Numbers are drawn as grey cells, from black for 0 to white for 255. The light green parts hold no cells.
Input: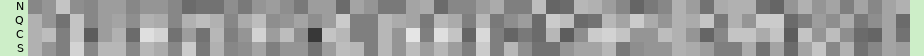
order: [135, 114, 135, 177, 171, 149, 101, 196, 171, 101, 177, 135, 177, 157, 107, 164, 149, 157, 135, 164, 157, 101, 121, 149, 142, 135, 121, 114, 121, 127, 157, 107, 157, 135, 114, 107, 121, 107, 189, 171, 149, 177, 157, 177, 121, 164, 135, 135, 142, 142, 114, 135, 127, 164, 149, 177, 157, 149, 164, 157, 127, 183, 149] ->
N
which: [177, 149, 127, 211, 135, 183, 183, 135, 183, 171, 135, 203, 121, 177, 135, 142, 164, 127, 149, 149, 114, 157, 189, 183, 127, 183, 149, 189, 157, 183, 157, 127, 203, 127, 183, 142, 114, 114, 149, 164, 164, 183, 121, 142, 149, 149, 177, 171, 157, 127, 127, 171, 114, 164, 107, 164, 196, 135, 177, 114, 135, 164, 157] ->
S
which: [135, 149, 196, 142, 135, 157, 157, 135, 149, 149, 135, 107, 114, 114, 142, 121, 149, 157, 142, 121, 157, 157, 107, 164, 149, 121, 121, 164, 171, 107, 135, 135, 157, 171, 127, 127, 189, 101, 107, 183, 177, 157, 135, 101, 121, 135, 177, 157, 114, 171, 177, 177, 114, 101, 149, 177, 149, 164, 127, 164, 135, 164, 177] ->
N

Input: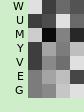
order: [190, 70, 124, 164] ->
E
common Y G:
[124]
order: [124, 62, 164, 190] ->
Y
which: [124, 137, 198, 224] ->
G
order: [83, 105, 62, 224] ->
W
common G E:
[124]
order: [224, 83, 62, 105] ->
W

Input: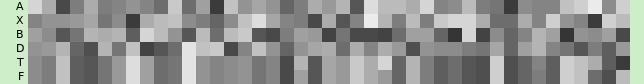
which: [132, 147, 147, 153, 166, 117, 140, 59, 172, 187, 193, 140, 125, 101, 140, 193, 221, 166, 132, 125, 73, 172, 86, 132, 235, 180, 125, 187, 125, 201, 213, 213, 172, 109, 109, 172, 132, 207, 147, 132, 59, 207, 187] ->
X
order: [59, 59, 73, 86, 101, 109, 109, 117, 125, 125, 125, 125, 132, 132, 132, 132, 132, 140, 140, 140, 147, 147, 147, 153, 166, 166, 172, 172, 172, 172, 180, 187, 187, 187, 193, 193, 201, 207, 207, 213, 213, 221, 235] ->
X
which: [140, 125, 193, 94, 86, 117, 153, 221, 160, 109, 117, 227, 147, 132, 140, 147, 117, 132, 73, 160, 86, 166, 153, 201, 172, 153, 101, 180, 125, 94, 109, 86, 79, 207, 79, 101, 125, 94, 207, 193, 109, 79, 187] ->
F
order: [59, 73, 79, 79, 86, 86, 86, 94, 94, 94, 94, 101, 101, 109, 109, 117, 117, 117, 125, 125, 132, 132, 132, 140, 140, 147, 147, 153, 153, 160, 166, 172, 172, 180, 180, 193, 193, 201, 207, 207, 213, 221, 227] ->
T

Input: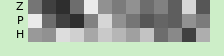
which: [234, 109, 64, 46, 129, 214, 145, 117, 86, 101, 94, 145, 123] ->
P
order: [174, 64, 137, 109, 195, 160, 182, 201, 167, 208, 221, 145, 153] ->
H
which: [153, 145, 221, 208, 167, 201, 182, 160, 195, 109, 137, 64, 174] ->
H
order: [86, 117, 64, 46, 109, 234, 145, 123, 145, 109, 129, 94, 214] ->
Z
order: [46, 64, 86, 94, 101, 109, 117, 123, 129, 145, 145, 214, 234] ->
P

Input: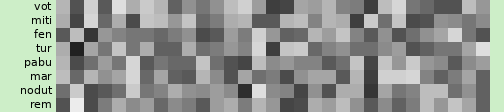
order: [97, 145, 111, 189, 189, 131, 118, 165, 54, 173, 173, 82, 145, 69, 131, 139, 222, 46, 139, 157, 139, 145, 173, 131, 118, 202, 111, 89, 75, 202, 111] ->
nodut
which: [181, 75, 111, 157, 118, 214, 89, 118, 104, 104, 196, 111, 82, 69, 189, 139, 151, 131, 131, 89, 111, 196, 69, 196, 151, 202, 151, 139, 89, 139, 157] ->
pabu
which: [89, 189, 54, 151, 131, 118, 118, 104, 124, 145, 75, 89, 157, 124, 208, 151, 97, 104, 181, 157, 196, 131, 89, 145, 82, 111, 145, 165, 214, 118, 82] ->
fen
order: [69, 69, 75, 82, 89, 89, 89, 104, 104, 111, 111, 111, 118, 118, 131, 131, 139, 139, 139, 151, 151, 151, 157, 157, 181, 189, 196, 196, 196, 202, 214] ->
pabu

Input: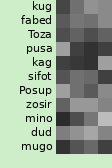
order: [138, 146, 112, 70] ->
kug
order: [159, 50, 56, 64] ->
kag
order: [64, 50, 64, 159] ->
pusa
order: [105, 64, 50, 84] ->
mugo
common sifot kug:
[112]
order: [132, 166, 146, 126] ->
dud

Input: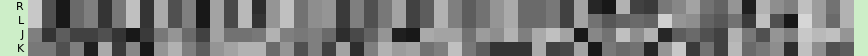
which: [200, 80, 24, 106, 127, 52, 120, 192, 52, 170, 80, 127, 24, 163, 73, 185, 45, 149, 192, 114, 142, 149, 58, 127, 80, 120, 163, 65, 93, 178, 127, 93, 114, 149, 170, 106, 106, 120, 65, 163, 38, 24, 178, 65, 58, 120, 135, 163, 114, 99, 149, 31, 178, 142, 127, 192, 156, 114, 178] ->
R
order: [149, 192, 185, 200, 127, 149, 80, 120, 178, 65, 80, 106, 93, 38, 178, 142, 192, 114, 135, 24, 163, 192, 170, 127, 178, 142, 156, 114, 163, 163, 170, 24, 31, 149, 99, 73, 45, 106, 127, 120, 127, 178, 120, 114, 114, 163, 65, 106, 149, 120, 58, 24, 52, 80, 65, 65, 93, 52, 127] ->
J
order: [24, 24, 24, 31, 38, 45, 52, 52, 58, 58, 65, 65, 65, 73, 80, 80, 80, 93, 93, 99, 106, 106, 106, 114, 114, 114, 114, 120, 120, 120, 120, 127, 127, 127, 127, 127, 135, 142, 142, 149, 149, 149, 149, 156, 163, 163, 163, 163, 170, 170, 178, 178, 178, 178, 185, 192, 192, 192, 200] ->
R
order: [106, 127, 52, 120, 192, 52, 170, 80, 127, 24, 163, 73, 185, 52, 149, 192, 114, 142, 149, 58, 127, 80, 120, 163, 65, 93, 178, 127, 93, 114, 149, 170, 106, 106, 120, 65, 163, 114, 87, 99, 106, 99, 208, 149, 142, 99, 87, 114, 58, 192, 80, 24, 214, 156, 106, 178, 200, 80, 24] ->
L
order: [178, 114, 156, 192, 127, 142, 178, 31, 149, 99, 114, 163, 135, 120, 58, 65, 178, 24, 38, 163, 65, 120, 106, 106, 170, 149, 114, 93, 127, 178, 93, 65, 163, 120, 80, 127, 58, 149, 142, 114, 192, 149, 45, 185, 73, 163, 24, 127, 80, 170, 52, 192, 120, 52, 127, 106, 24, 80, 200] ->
R

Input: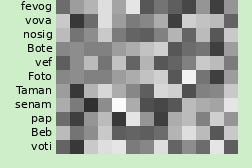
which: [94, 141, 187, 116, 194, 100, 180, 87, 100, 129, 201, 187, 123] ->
vef
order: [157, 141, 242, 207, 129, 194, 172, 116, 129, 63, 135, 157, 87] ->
Foto
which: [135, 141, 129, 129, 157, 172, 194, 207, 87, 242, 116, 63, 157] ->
Foto
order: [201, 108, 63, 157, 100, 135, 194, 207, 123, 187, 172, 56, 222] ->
vova
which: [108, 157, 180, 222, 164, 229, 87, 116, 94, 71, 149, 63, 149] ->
fevog
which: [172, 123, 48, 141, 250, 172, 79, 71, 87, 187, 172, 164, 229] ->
senam
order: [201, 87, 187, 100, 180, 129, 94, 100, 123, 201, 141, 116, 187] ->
nosig

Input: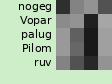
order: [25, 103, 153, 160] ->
Pilom
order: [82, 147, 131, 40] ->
ruv
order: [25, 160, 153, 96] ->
palug
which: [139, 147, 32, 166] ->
Vopar
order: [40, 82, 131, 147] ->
ruv
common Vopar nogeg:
[147]
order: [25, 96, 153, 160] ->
palug

